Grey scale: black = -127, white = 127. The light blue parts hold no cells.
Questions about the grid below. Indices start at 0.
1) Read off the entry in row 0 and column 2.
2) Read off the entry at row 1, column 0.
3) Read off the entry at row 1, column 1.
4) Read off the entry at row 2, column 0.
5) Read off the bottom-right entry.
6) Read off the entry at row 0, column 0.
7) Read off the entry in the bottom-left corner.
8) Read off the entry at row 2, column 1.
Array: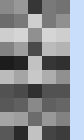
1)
-73
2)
-19
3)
-6
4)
78
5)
-67
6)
9
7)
-39
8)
85
